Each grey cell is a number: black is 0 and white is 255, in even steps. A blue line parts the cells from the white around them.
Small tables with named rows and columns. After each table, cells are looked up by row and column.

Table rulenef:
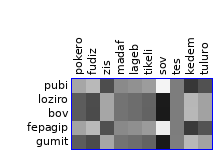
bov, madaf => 115
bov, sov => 26
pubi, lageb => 145
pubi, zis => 77
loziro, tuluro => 162
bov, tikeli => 99
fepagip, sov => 238
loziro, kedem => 183
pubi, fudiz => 185

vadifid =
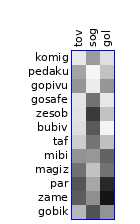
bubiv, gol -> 244
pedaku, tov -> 164
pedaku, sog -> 246
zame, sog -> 143
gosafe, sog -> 114
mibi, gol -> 99
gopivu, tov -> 148
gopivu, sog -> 236
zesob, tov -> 226
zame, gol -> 21
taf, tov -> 205
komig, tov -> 232
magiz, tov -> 113
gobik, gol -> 147
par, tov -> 85
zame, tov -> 93
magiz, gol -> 114
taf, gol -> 192
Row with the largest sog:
pedaku

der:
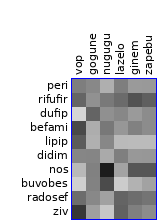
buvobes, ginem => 178
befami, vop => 73
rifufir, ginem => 82
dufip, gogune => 100
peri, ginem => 154
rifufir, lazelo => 107
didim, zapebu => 151
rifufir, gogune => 145

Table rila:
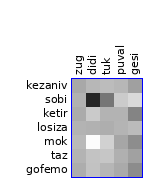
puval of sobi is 203
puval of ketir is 179
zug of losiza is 179
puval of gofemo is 170
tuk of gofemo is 182
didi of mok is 252
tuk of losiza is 174
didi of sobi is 38
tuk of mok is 209
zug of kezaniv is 168
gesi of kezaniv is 160
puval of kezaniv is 183
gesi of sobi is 217
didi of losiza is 177
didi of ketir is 202
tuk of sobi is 118
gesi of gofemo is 140

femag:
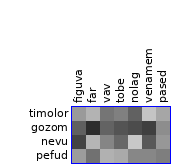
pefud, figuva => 156
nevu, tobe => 103
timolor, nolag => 97
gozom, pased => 141
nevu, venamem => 88
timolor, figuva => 154
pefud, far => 113
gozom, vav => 99
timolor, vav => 117
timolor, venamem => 196
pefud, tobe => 170
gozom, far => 45
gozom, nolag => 76
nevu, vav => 133
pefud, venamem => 135
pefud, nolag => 135

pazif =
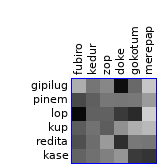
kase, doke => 149
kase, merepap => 52
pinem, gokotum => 120
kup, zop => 93
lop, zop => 97
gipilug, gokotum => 105
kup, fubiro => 92
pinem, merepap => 155
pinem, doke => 118
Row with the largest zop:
redita

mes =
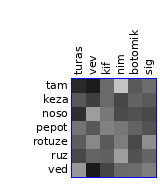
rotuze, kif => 90
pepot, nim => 119
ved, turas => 152
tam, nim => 195
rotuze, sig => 142
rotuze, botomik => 72
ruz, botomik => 82
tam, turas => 41
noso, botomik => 81
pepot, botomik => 99
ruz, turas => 72
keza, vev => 63
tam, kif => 107
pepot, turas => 115
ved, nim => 106
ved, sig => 126
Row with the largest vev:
noso

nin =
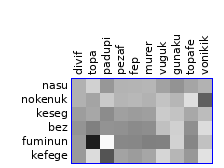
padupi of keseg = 140
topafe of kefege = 152
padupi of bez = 147
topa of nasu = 209
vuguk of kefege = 214
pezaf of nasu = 179
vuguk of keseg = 203
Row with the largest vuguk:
kefege

